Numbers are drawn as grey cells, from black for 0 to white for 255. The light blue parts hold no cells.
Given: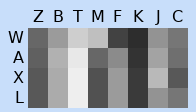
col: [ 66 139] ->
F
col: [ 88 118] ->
C
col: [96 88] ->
Z
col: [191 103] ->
M
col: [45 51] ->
K
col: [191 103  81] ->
M

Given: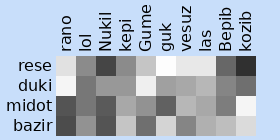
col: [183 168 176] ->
las
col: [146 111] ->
Gume

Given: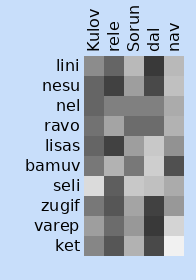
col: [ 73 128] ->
dal
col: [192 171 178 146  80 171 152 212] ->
nav
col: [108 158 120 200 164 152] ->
Sorun

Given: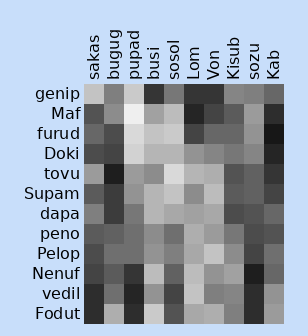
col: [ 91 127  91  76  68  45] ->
sakas
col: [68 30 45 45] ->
sozu
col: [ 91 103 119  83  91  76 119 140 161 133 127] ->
Kisub
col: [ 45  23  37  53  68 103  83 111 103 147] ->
Kab
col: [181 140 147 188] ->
busi
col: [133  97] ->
sozu

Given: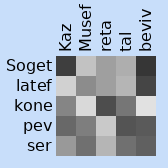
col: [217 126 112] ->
Musef
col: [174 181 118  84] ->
tal
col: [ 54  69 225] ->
beviv
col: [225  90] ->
beviv
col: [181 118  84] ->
tal
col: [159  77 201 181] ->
reta
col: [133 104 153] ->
Kaz

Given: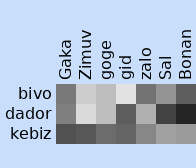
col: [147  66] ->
Sal
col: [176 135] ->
zalo
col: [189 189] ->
goge
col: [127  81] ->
Gaka

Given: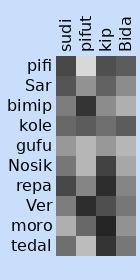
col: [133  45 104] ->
pifut
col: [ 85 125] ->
sudi
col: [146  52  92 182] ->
pifut
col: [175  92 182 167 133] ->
Bida
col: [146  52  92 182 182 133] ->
pifut
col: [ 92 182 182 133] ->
pifut
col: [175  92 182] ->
Bida

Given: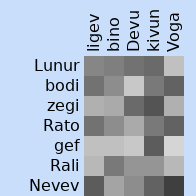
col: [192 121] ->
bino
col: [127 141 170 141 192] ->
bino
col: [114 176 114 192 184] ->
ligev
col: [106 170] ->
Devu

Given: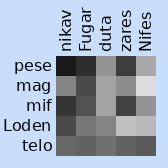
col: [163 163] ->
duta
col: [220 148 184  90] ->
Nifes
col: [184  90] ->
Nifes

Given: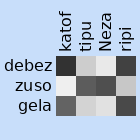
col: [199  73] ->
ripi
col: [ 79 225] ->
Neza
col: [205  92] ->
tipu
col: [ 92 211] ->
tipu
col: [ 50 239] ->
katof

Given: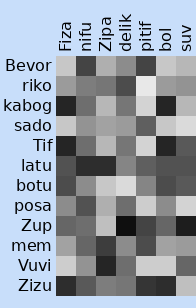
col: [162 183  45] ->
Zipa
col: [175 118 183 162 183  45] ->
Zipa
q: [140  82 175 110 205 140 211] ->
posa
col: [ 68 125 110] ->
nifu
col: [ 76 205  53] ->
pitif
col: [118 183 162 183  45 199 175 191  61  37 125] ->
Zipa
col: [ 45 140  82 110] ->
nifu

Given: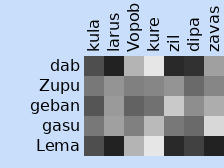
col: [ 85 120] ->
kula
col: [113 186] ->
kure

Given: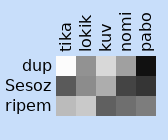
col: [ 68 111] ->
nomi
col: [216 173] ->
kuv
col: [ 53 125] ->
pabo
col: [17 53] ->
pabo

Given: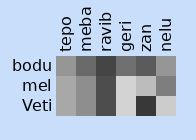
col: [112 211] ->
geri
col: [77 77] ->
ravib

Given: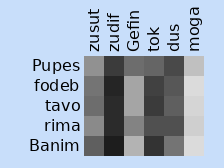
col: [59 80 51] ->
tok
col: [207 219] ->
moga
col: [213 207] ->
moga
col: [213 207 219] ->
moga
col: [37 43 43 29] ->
zudif
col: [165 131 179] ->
Gefin

